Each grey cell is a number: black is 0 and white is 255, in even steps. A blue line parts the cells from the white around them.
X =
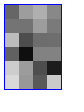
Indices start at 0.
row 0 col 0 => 102
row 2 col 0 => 189
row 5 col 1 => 152
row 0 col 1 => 157
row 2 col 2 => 109
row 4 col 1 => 156
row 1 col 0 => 116

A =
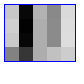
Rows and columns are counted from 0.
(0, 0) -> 199
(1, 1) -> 2
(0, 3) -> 137
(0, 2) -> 179
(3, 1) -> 54
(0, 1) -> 8

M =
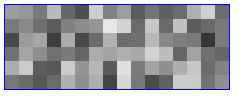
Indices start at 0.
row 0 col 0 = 156
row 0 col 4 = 103
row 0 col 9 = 92
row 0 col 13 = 175
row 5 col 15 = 143
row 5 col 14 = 114
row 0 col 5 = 79
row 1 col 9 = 107
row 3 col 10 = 210
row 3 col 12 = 102
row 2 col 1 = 155
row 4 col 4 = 203
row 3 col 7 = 163
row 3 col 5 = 102
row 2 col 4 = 171
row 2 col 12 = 126
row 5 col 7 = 69
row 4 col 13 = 198
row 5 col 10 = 74
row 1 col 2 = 110
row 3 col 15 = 102
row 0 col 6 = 206
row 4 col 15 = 131
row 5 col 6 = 174
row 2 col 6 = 106
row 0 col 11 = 96
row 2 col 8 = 108
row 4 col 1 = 202
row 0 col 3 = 185

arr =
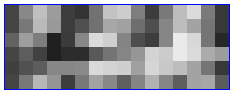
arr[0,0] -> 69
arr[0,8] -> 205
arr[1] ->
[69, 120, 186, 153, 61, 80, 113, 167, 161, 110, 79, 134, 189, 163, 117, 56]
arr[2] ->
[98, 158, 125, 32, 59, 135, 219, 207, 132, 77, 61, 134, 234, 216, 117, 39]
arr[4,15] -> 56
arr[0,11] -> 121
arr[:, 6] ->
[113, 113, 219, 89, 217, 162]
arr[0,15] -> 56
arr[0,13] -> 219
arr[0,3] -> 156
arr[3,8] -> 133
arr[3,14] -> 171
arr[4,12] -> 189
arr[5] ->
[69, 120, 183, 149, 61, 120, 162, 136, 95, 132, 177, 134, 94, 163, 167, 91]
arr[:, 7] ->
[195, 167, 207, 116, 211, 136]
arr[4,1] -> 81
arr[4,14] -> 117
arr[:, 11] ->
[121, 134, 134, 203, 200, 134]
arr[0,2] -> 191
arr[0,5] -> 52

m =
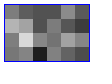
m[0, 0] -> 125
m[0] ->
[125, 93, 82, 82, 139, 90]
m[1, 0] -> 180
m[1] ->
[180, 163, 81, 124, 86, 61]
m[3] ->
[119, 132, 30, 129, 99, 77]

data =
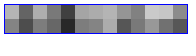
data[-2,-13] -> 181
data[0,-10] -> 121
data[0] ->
[181, 100, 174, 121, 64, 165, 172, 180, 149, 129, 202, 198, 140]
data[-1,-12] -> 77
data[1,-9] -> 40
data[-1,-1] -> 87

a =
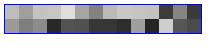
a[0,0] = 189
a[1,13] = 75
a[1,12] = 86
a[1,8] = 45
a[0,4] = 222
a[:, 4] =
[222, 83]
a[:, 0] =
[189, 154]
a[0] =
[189, 159, 195, 198, 222, 165, 130, 186, 200, 197, 194, 60, 133, 58]
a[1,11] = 206

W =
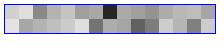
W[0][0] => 208
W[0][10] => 147
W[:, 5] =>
[159, 223]
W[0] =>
[208, 222, 137, 179, 196, 159, 168, 38, 170, 160, 147, 172, 184, 189, 166]
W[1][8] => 165
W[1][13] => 128
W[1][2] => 180

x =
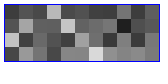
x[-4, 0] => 61
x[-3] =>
[83, 165, 96, 95, 197, 98, 108, 118, 31, 79, 88]
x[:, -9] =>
[73, 96, 105, 116]
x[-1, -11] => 71
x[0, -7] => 74
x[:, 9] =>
[61, 79, 59, 138]
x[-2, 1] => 65
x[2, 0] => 194
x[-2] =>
[194, 65, 105, 82, 64, 161, 111, 57, 127, 59, 120]
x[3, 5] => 133

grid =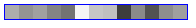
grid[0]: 172
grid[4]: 115
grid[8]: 61

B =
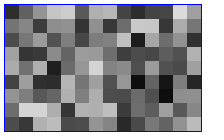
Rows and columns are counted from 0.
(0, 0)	46
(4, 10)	155
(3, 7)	110
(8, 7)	132
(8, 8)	41
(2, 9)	29
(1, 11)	55
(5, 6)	159
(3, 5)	156
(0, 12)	219
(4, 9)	78
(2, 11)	109
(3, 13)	178
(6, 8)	75
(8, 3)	188
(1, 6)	144
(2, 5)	70
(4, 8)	138
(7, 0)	109
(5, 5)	117
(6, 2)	88
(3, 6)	154
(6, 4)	176
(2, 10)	166
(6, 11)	14
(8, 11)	99
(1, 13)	118
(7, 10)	93
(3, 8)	62
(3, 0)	162
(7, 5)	178
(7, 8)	59
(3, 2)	57
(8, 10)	120
